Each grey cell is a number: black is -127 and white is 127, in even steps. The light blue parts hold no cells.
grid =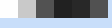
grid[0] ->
126
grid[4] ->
-87

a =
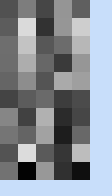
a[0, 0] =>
-46
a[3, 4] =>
22
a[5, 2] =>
-21
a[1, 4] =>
78
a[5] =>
[-59, -35, -21, -66, -52]
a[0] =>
[-46, -2, -57, 21, -32]
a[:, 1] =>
[-2, 90, 67, 45, 13, -35, -62, -27, 92, -124]
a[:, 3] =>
[21, 22, -19, -69, 42, -66, -84, -98, -73, -79]
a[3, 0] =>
-18
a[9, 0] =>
-13
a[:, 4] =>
[-32, 78, 55, 22, 31, -52, -57, -23, 61, -112]
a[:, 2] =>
[-57, -77, -40, -24, -43, -21, 49, 34, -37, 24]
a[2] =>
[-17, 67, -40, -19, 55]

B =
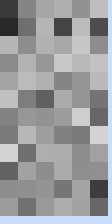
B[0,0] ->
-70
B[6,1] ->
23
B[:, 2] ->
[38, 53, 49, 23, 49, -31, 18, 30, 46, 13, 20, 25]
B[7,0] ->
-6
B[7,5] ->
83
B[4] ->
[36, 59, 49, 5, 21, 58]
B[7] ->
[-6, 55, 30, 1, -5, 83]
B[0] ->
[-70, 5, 38, 47, 18, 62]
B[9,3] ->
42
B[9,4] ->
14
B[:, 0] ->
[-70, -87, 54, 10, 36, 64, 2, -6, 83, -28, 13, 28]
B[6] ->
[2, 23, 18, 28, 78, -24]
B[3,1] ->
50
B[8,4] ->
12
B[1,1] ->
-16
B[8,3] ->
44
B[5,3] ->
43

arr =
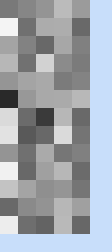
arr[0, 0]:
-6
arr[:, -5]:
[-6, 116, 36, 55, 21, -86, 90, 98, 20, 113, 67, -22, 109]
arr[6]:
[90, -20, -69, 55, -22]
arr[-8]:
[-86, 24, 41, 42, 56]
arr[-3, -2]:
21
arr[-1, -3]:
-28
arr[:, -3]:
[20, 44, -23, 82, 41, 41, -69, -23, 42, 32, 15, 19, -28]
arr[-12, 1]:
-15
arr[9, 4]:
-20
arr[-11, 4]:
0
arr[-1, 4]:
-24
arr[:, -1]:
[27, -22, 0, -4, 3, 56, -22, -11, 0, -20, -10, 32, -24]
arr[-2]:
[-22, 10, 19, 55, 32]
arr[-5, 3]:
-9
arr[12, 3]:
57

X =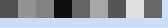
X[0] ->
-47
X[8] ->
-23
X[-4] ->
38
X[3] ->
-112

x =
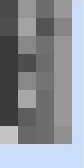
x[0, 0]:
-54
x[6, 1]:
-33
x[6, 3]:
23
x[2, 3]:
23
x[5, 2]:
-18
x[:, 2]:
[-18, -43, -14, -18, -11, -18, -18, -19]
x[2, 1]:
8
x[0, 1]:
22

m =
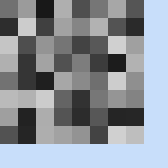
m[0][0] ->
-14
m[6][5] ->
-40
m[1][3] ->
34
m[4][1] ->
-74
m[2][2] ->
20
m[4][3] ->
39
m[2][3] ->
-10
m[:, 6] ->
[39, -44, 80, -99, 77, 21, -90, 80]
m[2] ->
[69, -49, 20, -10, -60, -39, 80, 32]
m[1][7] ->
-85
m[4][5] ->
-16
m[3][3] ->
-46
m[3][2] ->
35
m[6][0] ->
31
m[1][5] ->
50
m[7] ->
[-45, -90, 46, 34, 19, -60, 80, 62]
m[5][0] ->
58

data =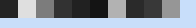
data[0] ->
-91
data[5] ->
-107
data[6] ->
50

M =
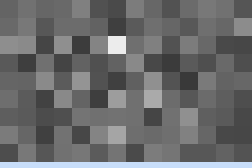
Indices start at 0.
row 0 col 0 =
-27
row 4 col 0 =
-26
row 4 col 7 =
-31
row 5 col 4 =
-27
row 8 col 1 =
-7
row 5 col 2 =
-61
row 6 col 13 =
-55
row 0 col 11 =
-7
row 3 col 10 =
-37
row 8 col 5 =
-36
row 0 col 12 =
-14
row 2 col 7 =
-16
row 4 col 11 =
-5
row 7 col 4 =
-56
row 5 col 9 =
-19
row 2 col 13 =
-56
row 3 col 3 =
-59
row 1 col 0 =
-22
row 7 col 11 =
-25
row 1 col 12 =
-24
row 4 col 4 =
20
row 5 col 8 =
42
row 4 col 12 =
-28
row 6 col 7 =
-15
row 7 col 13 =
-56
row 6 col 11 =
-32
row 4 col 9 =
-44
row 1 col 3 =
-19
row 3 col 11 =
-48
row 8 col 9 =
-10
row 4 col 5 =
-45
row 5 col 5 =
-65
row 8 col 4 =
-8
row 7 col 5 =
4
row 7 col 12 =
-55
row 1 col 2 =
-40

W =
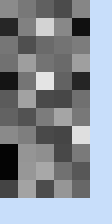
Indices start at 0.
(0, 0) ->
11
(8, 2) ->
15
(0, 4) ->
6
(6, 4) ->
-7
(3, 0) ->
-14
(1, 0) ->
-89
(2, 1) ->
-48
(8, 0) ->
-123
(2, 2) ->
-21
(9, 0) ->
-123
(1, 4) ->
-111
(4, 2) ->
100
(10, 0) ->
-59
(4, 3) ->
-29
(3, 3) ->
-21
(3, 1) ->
30
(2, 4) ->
-3

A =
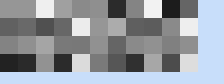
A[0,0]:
22
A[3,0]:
-93
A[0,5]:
15
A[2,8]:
17
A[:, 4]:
[10, 108, -7, 91]
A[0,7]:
4
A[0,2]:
111
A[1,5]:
22
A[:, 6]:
[-84, 44, -26, -41]
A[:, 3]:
[32, -24, -6, -84]
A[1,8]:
-35
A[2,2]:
37
